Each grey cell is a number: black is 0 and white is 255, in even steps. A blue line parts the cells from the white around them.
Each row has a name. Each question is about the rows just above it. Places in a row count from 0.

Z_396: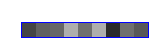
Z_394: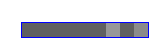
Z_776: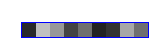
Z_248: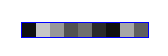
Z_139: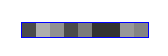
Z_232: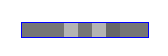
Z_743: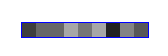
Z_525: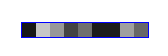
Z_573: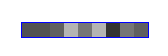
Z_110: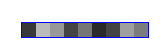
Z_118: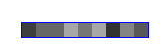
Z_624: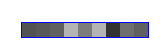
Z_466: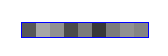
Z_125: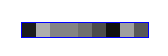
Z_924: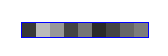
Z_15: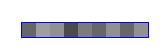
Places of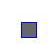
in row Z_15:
0 5 7
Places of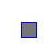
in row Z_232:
0 1 2 4 7 8
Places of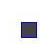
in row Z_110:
3 6
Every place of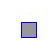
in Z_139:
7
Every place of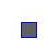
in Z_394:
0 1 2 3 4 5 7
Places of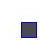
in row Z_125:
5
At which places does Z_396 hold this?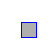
3 5

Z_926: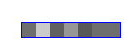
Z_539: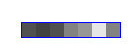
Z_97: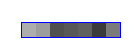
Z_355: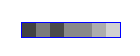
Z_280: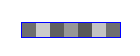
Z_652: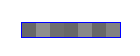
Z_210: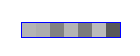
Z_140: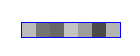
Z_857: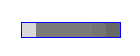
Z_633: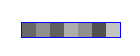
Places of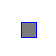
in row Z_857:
1 2 3 4
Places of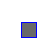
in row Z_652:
0 3 5

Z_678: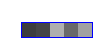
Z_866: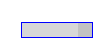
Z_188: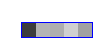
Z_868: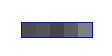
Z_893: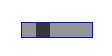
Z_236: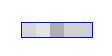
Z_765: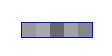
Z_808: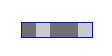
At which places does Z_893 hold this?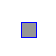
0 2 3 4
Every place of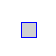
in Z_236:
3 4
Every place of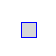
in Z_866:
0 1 2 3
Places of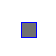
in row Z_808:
0 2 3

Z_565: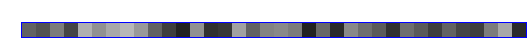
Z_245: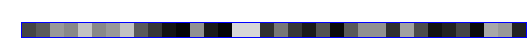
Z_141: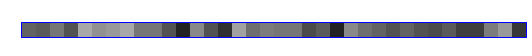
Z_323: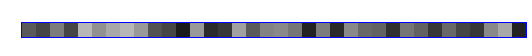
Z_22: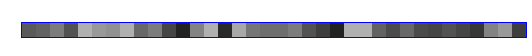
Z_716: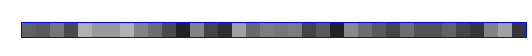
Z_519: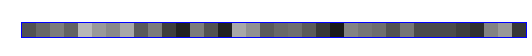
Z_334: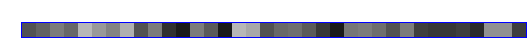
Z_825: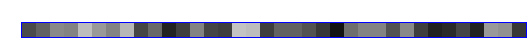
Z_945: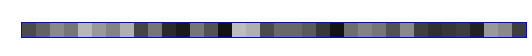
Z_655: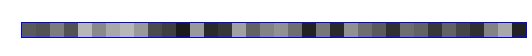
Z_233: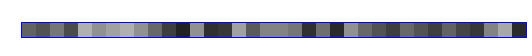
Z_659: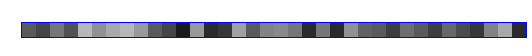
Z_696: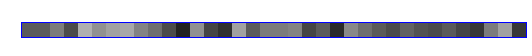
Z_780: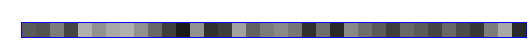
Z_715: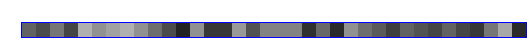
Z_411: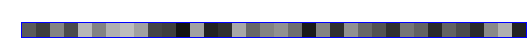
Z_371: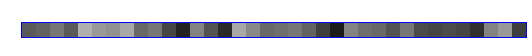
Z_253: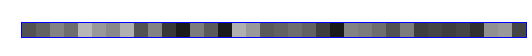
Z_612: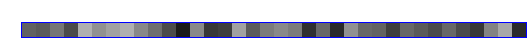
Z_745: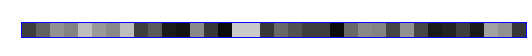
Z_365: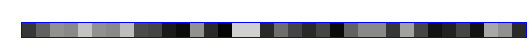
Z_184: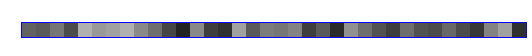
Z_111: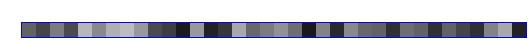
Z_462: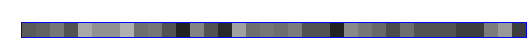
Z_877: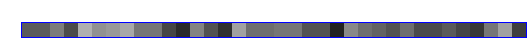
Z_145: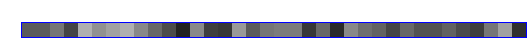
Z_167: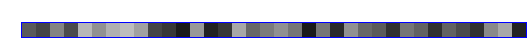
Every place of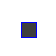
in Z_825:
11 14 17 28
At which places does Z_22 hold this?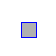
4 7 13 23 24

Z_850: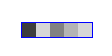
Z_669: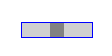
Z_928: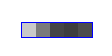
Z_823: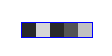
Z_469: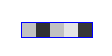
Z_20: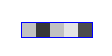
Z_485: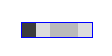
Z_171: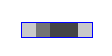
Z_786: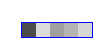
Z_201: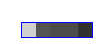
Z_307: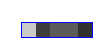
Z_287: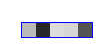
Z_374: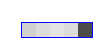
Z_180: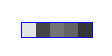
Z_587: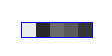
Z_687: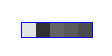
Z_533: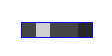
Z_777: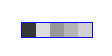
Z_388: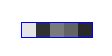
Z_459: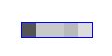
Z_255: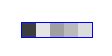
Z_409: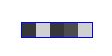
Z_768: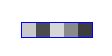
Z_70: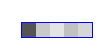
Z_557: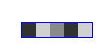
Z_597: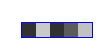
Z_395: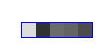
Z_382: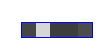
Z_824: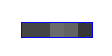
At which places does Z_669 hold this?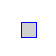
0 1 3 4
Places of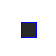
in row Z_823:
0 2
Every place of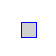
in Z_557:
1 4
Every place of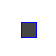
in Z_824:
0 1

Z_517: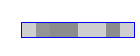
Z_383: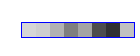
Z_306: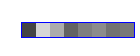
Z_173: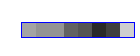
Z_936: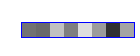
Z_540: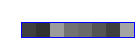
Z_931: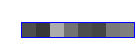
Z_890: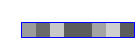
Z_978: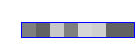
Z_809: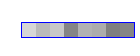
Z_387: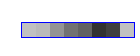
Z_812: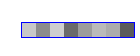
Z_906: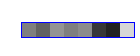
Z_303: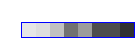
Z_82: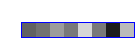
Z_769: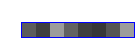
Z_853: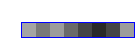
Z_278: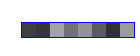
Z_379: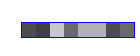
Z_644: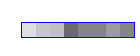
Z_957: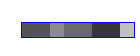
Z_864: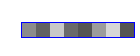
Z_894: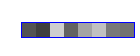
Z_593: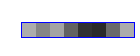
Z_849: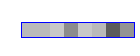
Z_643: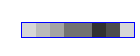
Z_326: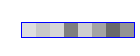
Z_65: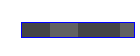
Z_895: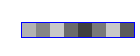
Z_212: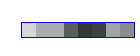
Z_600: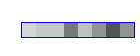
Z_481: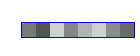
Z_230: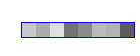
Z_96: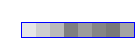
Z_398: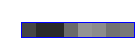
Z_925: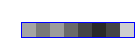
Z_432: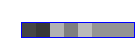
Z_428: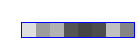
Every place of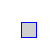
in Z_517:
0 4 5 7
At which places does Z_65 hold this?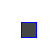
0 1 4 5 6
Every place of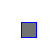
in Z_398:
6
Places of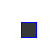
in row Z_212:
4
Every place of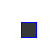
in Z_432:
1

